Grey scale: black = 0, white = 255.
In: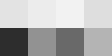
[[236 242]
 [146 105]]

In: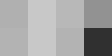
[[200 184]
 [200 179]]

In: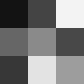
[[ 68 243]
 [138  72]]

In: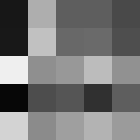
[[174  94]
 [193 104]]

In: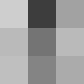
[[ 61 162]
 [116 186]]

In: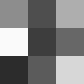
[[ 78 174]
 [ 61 103]]

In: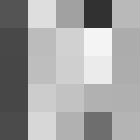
[[222 161]
 [188 209]]
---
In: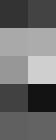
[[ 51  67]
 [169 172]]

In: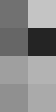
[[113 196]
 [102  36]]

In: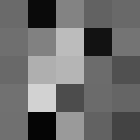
[[106  10]
 [111 129]]

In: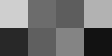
[[207 108]
 [ 40  95]]

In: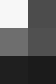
[[247  76]
 [110  80]]

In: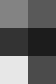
[[131  89]
 [ 51  28]]

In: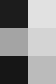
[[ 28 225]
 [164 212]]

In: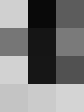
[[208   9]
 [118  21]]
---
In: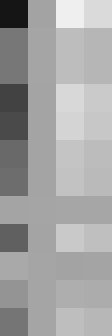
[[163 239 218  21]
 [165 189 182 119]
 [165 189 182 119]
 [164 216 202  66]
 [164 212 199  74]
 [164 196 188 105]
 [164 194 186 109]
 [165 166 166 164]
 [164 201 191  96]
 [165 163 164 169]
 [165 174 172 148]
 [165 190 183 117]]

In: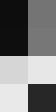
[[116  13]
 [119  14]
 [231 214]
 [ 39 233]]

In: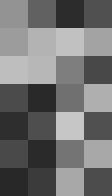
[[ 97  44  80 147]
 [179 193 163 156]
 [183 126  72 190]
 [ 41 112 175  75]
 [ 78 198  80  46]
 [ 42 116 168  73]
 [ 59 168  76  40]]

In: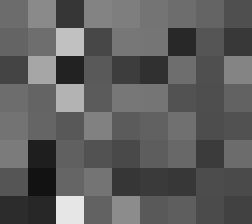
[[138  54 131 126 116 109 100  79 108]
 [110 193  71 119 117  40  85  56 100]
 [166  34  89  61  48 110  79 132  68]
 [100 179  91 119 117  82  78  98 109]
 [101  88 129  91  97 112  77  81 115]
 [ 30  96  82  73  93 104  59 108 123]
 [ 18 101 116  54  58  55  76  74  85]
 [ 39 230  98 140  89  94  75  65  44]]

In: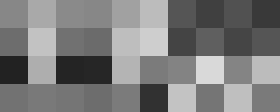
[[169 138 135 161 188  85  64  81  57 135]
 [194 113 107 190 206  68  95  69  85 109]
 [174  36  38 180 123 131 217 132 188  34]
 [121 117 109 123  49 195 117 191 122 114]]

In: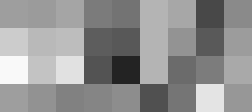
[[155 165 123 115 180 167  72 138 158]
 [185 189  93  88 180 147  89 156 204]
 [195 225  83  35 180 107 124 169 249]
 [146 129 133 141  80 117 228 151 158]]

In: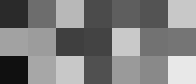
[[109 184  75  94  83 200  42]
 [156  63  67 201 114 117 162]
 [167 200  80 154 137 232  16]]

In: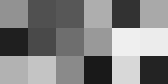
[[ 80  87 174  50 169 146]
 [ 73 110 153 239 236  31]
 [196 138  25 216  35 178]]
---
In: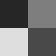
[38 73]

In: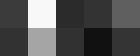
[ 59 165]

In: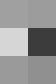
[160  60]

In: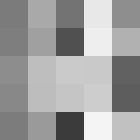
[123 160 202 205 193]

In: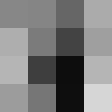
[135 123  13 214]

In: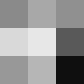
[138 231  15]

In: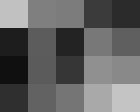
[193  92  54 169]
